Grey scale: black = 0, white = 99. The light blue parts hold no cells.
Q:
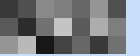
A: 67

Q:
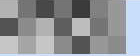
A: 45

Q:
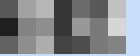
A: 47

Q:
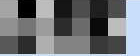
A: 4

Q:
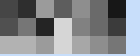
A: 41

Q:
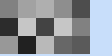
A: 77

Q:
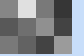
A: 56

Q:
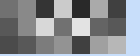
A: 39
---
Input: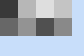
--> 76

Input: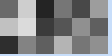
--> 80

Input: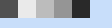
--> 73

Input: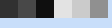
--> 79

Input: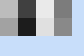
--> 87

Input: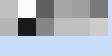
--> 79

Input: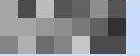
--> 73

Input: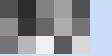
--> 84

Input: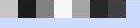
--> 77
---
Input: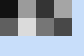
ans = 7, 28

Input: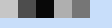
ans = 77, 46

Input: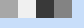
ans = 65, 51

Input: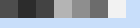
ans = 30, 94

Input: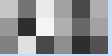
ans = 77, 32

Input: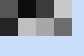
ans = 33, 42
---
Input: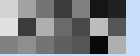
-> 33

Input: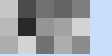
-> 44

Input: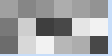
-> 71

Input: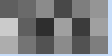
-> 54

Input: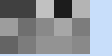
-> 57

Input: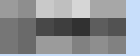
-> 50

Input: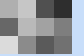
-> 54
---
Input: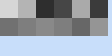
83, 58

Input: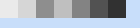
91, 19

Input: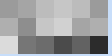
60, 17

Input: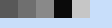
34, 77

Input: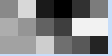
53, 14

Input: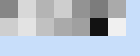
52, 93

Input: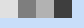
87, 24

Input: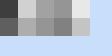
24, 76

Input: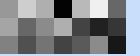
59, 9

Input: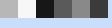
71, 23
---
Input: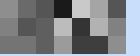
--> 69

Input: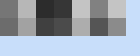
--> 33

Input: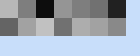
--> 63

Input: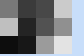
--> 32

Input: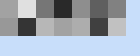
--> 25

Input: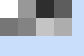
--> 76
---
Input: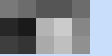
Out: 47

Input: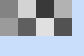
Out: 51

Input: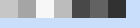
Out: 77

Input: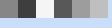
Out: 52

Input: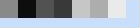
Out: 53

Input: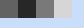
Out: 38

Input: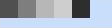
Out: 31

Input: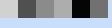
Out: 81
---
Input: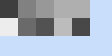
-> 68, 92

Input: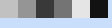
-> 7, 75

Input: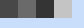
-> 76, 28

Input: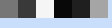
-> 64, 46

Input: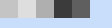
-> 37, 76

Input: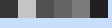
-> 12, 21

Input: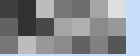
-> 86, 46

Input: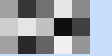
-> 53, 62

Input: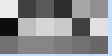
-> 56, 44

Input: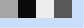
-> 34, 64
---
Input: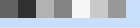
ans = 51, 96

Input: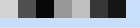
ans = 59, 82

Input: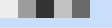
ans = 20, 92

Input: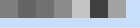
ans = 54, 76

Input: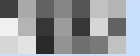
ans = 61, 93

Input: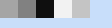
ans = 6, 94
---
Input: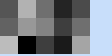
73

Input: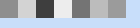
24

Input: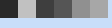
75

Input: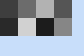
33

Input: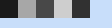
10

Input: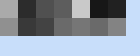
26

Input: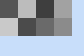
63

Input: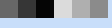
21

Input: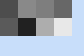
40

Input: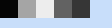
2
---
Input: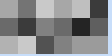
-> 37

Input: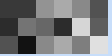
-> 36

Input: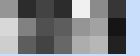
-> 8

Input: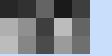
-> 39

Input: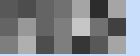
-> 25

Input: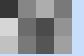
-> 57

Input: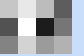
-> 46

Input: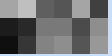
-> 55

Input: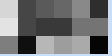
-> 45

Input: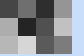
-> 75
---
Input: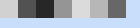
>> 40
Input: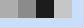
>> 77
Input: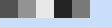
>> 47
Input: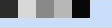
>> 3
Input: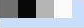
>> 97
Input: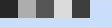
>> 24
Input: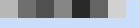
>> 81
